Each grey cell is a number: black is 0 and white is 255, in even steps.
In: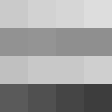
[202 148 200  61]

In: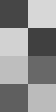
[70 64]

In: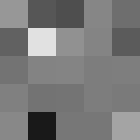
[151 225 132 125 164]

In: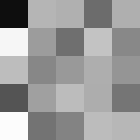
[ 14 156 153 173 183]

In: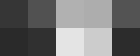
[54 48]

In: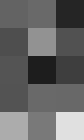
[ 99 146  62]

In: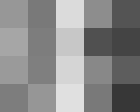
[151 125 213 121]

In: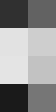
[ 48 206]

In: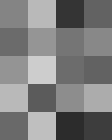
[132 149 108 172]
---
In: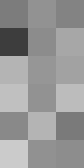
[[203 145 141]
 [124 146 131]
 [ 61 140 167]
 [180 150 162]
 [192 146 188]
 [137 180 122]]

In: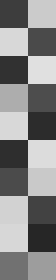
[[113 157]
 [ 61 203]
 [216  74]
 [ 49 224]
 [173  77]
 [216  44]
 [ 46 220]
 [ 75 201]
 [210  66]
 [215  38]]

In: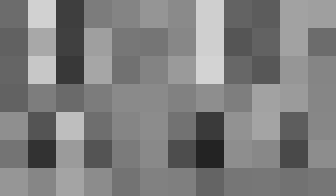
[[150 134 164 140 115 129 127 100 118 119 114 118]
 [108 209  62 124 132 149 138 207  99  92 162 159]
 [ 97 168  64 159 119 117 135 207  85  98 162 108]
 [101 199  56 166 113 131 154 211 103  87 150 133]
 [ 98 125 106 124 138 138 129 142 126 162 155 134]
 [143  84 190 110 133 140 114  58 146 164  93 135]
 [116  50 155  84 123 137  77  35 142 136  73 141]]

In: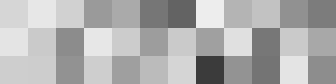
[[206 205 146 206 159 187 213  59 147 116 228 141]
 [214 231 209 154 170 118  99 237 180 194 145 124]
 [228 202 140 231 204 157 202 160 224 119 202 168]]

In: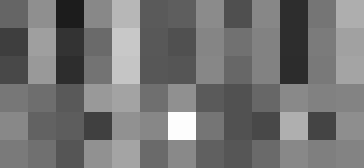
[[122 112  85 145 164 106 137  96  86 106 136 127 131]
 [101 143  28 136 183  90  94 139  79 135  45 117 174]
 [ 62 159  51 106 200  88  80 133 113 130  45 123 161]
 [ 72 153  45 115 197  87  85 135 103 130  44 121 164]
 [119 110  89 153 163 111 144  90  81 103 137 129 131]
 [136  98  93  64 145 135 253 117  81  72 175  68 142]]

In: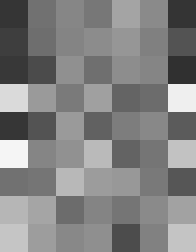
[[197 157 136 143  76 129 196]
 [ 53 113 134 119 164 138  52]
 [ 62 110 132 140 150 128  83]
 [ 56  75 144 111 141 133  48]
 [218 154 122 160 100 108 239]
 [ 54  83 154  97 125 136  91]
 [245 133 145 186  99 117 194]
 [113 117 184 156 152 121  86]
 [182 165 108 132 117 138 162]]

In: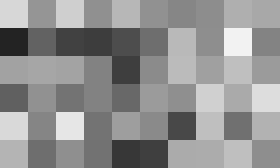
[[180 110 143 114  55  63 171 172 191 142]
 [215 149 207 144 183 145 134 141 175 168]
 [ 35  98  65  61  77 110 185 142 242 131]
 [162 166 163 130  62 139 187 160 191 155]
 [ 96 145 115 130 104 155 143 208 170 221]
 [217 133 230 115 158 138  72 191 112 178]]

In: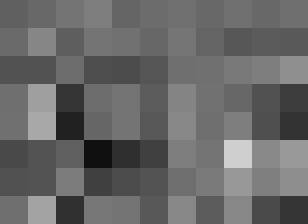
[[111 163  48 119 115  88 135  92 135  74  53]
 [ 96 104 116 125 101 108 112 104 112 104 111]
 [106 134  94 116 113 103 117 100  87  91  89]
 [ 82  82 109  78  75  85 111 112 120 126 143]
 [111 159  53 109 115  92 132 113 103  81  60]
 [112 168  33 102 116  88 135 110 126  79  51]
 [ 73  83  95  16  47  64 126 116 207 137 153]
 [ 81  83 124  64  75  83 110 122 152 127 142]]

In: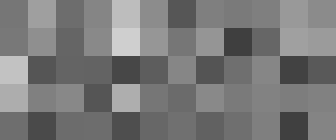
[[110  74 108 109  78 103 112  97 111 127  64 132]
 [118 159 109 133 189 140  86 127 122 127 153 139]
 [120 143 101 137 207 150 118 149  63 102 160 155]
 [194  85 100  99  71  93 134  84 111 134  66  89]
 [173 128 136  85 174 118 107 137 122 130 125 129]]
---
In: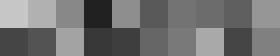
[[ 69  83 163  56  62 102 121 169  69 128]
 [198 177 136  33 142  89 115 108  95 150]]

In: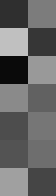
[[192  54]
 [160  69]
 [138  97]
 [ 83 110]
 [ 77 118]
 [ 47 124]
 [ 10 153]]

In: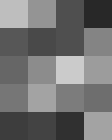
[[ 61  67  48 163]
 [ 87  73  79 132]
 [102 140 203 156]
 [190 148  79  40]
 [118 163 124 110]]

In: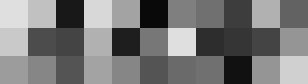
[[201  76  68 177  30 119 223  45  53  68 149]
 [156 134  84 163 134  84 106 112  17 149 208]
 [223 193  24 216 163   9 127 112  61 177  98]]

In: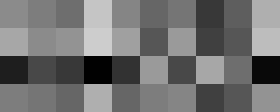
[[ 30  72  56   1  50 154  72 167 110   9]
 [125 117 102 175 102 125 133  64  86 147]
 [139 125 110 197 133 102 117  56  94 175]
 [167 139 147 205 160  86 154  64  86 189]]

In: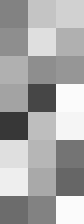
[[163  70 251]
 [108 130 251]
 [176 142 150]
 [238 169 102]
 [223 182 116]
 [ 55 190 245]
 [130 196 209]
 [142 223 176]]

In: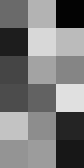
[[ 76  98 224]
 [195 141  36]
 [148 156  23]
 [ 69 163 133]
 [106 179   3]
 [ 29 216 187]]
